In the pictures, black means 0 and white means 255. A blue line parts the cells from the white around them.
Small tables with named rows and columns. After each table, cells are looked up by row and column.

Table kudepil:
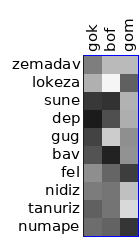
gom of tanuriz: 217
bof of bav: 34
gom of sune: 178
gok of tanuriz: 96
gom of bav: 146
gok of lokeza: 176
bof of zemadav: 186
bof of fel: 101
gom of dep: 174
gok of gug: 67
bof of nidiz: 117
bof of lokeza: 245
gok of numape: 109
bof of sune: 50
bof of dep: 79
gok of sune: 56
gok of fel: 142
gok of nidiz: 124
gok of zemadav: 126
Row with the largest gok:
lokeza

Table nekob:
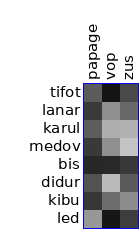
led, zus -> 61
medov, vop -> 144
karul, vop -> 174
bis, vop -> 40
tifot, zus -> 73
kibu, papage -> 55
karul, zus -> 177
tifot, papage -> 91
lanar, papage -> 58
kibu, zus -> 141
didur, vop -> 186
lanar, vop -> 143
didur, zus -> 90
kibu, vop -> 109
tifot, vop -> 20
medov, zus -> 196
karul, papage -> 93

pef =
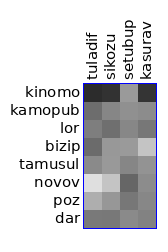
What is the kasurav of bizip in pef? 196
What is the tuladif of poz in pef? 174
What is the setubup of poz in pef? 119
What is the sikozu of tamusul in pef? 153
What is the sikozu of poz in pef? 151
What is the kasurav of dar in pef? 130
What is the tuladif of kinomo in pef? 44
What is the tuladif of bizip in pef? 107
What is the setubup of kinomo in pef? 154
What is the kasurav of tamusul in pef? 147
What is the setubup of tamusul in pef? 134

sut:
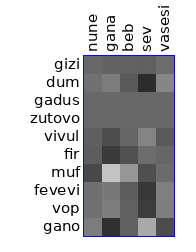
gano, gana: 47
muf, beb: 150
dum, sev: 44
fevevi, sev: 56
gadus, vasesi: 104
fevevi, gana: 120
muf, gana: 196
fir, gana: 58
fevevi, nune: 111
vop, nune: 112
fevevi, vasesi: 128

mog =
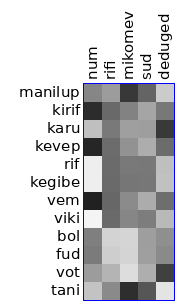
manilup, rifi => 156
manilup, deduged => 203
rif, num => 238
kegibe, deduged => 193
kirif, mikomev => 130
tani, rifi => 138
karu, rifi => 121
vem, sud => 172
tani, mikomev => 46
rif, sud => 120
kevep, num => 38
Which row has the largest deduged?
tani

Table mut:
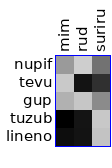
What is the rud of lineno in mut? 19
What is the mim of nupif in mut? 154
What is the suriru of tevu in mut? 48
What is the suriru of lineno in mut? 195
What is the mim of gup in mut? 177
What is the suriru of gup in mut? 139
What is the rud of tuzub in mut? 20
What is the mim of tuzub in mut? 0
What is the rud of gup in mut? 198
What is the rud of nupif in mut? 206
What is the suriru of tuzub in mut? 200
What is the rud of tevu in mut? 19
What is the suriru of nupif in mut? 114
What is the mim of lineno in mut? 13
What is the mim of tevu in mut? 201
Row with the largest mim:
tevu

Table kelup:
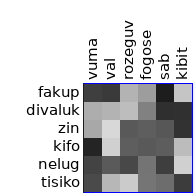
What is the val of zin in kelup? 216
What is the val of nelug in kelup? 90
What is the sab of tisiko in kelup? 109
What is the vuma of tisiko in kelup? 74
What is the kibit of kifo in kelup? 188
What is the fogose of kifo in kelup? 89
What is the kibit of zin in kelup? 50
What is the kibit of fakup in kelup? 197
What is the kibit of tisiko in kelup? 60
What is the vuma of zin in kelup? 168
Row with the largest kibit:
nelug

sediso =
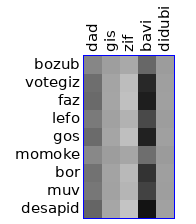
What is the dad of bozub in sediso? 134
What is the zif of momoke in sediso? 166
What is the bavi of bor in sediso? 51
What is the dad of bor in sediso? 114
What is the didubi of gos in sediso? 160
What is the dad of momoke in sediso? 136
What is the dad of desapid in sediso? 101
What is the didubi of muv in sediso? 158
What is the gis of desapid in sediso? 166
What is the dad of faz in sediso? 106
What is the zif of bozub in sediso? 169
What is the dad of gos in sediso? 107

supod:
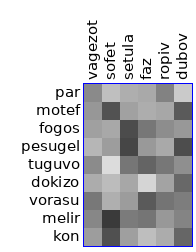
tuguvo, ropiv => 119
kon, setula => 159
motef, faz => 173
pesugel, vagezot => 182
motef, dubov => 90
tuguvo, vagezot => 139

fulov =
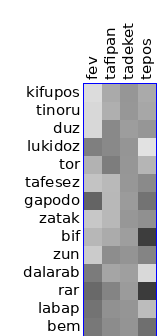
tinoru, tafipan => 175
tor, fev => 178
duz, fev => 216
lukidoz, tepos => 226
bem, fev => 120
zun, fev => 203
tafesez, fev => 195
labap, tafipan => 145
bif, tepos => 61
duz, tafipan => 137
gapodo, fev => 100
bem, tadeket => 148
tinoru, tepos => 167
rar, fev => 105
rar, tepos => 59
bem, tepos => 111
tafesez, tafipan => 185
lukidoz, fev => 127

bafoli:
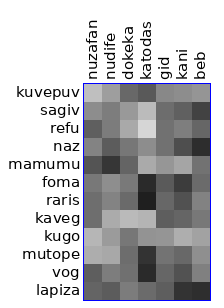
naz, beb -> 45
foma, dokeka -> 121
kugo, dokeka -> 119
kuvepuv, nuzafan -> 191
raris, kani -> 81
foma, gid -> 90
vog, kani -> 82
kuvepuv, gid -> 136
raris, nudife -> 131
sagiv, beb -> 66
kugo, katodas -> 147
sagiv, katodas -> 187
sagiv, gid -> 109
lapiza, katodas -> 107

